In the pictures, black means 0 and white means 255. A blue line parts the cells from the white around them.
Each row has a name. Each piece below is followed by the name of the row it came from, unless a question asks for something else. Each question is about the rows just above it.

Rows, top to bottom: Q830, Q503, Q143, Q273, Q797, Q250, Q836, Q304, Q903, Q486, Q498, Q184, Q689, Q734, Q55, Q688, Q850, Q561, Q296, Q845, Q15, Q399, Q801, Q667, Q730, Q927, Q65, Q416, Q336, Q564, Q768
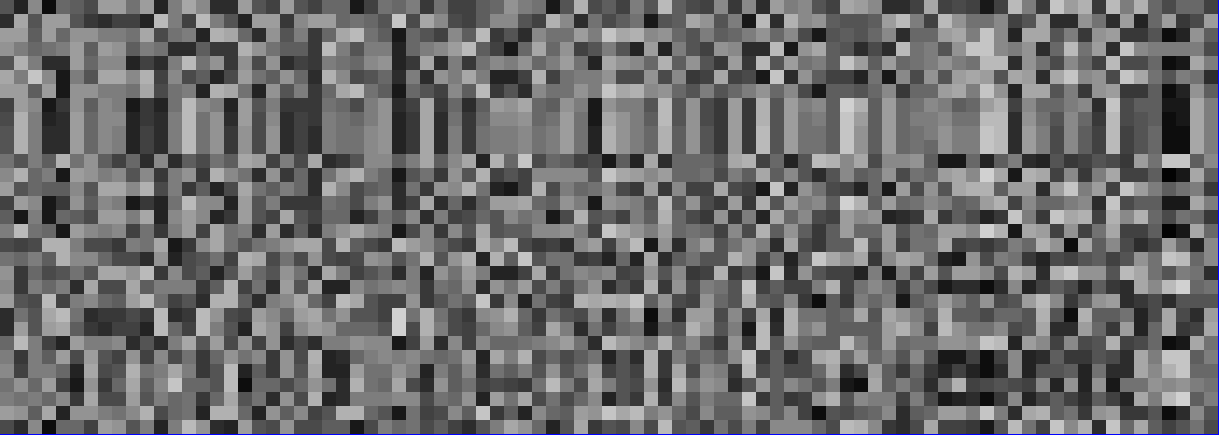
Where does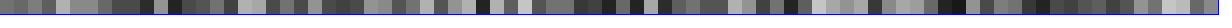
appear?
Q296
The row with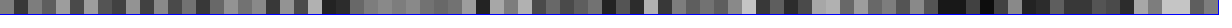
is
Q927
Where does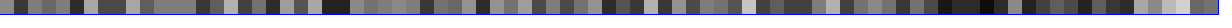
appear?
Q15
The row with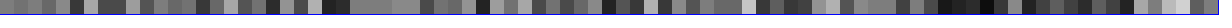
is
Q336
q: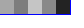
Q143

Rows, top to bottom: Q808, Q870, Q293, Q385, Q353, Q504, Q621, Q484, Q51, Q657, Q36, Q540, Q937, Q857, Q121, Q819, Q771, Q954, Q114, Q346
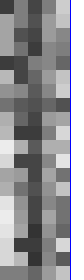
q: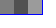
Q870
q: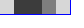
Q954
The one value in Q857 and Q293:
[81]
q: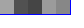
Q293
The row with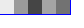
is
Q819
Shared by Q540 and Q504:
[69]

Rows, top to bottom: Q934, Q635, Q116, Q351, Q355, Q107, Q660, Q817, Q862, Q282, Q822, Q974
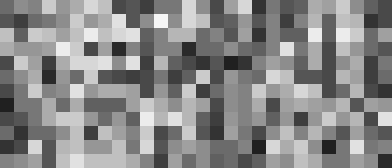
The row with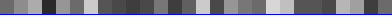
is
Q107
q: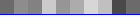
Q660
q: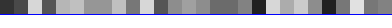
Q822
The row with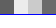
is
Q116

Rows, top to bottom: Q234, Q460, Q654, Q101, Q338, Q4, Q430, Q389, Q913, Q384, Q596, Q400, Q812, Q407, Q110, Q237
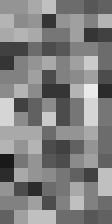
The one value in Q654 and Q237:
[160]
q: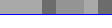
Q384

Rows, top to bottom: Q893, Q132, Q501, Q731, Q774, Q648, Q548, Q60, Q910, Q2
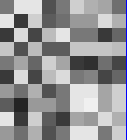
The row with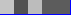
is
Q731
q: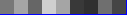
Q774
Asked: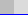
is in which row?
Q648
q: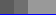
Q132
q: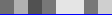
Q2

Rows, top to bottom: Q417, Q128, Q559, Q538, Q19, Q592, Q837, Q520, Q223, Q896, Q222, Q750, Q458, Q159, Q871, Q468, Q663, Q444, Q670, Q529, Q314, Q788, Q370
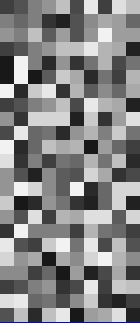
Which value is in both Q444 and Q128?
[82]
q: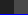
Q529
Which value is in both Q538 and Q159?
[148]
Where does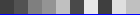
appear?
Q417
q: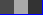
Q529
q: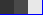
Q314
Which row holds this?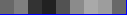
Q128

